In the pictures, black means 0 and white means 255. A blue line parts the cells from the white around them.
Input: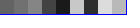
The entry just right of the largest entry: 185
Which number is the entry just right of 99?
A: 113
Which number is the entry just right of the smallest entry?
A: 200

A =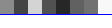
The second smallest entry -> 68
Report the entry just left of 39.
81
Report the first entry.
139

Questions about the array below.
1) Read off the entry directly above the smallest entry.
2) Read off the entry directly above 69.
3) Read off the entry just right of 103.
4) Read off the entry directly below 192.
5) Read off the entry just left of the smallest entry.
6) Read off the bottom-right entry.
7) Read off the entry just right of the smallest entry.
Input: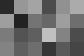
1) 151
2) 76
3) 158
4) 54
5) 158
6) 69
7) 116

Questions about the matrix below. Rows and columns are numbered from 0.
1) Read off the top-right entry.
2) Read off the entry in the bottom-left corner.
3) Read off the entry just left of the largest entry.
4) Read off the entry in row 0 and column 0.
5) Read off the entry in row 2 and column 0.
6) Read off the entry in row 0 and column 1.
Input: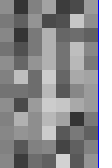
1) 155
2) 135
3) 96
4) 142
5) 135
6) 52

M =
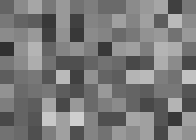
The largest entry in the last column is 194
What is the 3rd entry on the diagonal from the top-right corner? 153
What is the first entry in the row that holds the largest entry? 72
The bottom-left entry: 114
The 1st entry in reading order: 100
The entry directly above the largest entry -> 153
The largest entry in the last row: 166
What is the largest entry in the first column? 146
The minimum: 48
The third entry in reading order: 166
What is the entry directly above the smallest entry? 139
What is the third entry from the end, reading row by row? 72
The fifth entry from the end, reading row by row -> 139
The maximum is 207
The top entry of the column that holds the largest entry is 114
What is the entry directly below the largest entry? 79
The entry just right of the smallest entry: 146
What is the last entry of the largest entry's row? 160
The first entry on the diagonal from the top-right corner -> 120
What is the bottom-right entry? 146
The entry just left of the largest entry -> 160
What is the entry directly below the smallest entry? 120
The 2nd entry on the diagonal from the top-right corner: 186
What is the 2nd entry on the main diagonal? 100

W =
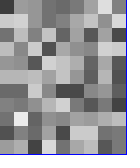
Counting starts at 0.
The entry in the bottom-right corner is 121
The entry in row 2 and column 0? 114
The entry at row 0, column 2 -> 150
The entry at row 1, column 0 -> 203
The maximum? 235
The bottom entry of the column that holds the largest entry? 174
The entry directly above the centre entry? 195
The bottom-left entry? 156
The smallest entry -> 61
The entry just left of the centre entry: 162
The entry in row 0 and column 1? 156
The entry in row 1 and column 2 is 150
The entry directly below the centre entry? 73
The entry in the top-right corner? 129
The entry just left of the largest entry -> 114

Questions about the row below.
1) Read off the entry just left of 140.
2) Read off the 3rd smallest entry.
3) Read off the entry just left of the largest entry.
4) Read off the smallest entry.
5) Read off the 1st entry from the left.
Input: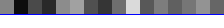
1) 41
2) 53
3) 110
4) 13
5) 132

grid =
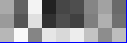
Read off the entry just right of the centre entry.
64
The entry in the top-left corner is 170
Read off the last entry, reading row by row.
189
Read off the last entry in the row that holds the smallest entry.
106
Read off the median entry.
141
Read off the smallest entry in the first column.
154
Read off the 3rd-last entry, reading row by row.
195
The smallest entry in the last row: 133

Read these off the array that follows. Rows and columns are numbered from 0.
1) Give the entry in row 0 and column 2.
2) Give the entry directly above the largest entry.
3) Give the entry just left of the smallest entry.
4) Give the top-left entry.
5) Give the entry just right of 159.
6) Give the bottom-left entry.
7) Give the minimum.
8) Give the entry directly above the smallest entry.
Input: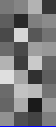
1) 179
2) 179
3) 172
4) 121
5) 152
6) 146
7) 26
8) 187
